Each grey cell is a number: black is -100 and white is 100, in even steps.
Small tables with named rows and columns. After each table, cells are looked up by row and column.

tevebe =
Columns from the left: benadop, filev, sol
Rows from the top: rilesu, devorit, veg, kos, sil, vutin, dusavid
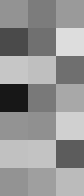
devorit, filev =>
-12
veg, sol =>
-13
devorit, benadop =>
-42
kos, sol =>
32
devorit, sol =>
73
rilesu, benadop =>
15

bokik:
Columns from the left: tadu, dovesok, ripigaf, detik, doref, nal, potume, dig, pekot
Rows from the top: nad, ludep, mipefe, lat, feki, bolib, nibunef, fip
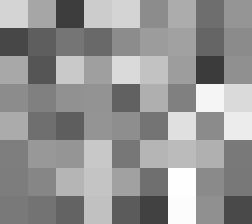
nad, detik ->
60
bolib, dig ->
38
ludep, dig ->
-21
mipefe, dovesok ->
-33
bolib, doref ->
-7
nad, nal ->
10
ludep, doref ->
10
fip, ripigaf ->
-22
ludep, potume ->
26
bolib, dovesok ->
19
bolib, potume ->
47
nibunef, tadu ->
-2
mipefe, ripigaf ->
58
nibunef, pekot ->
-6
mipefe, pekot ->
13
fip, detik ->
51
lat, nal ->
37
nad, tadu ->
66
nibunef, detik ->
54

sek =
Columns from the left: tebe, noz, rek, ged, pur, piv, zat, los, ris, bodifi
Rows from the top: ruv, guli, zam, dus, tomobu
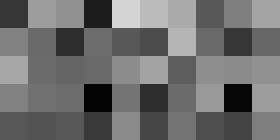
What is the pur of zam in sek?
10
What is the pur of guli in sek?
-31
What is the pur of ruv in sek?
66
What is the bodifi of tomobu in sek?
-1
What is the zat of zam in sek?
-26
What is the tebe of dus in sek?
1
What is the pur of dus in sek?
-9

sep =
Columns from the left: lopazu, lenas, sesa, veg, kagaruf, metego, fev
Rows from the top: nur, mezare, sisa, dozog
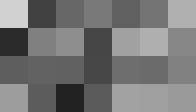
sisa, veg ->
-44
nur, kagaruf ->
-25
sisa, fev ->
1
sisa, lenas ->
-23
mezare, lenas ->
0
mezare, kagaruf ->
26
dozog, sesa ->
-73
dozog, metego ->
25
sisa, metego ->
-16
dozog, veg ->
-29
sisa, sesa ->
-24
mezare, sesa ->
11
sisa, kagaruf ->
-14
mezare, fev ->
6
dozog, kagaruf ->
27

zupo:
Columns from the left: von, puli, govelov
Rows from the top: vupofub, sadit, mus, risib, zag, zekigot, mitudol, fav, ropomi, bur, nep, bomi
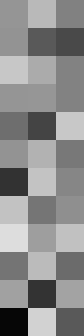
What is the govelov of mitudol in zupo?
5
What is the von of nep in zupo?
26
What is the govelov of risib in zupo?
2
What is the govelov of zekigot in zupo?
-6
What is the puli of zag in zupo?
-47
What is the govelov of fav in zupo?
12
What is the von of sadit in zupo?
15

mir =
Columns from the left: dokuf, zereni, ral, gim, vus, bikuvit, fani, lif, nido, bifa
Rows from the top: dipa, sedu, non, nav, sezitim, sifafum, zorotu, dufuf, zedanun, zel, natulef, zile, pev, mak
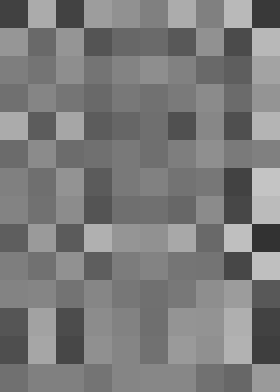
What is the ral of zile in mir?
-40
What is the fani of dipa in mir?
35
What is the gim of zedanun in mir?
38
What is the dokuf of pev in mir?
-39
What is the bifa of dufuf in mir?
47
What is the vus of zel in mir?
-3
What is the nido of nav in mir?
-16
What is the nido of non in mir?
-26

